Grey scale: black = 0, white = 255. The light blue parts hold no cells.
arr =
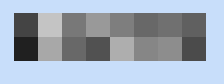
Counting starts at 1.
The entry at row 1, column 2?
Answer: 196
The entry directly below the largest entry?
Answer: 168
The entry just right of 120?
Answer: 153
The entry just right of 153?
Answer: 126
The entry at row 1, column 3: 120
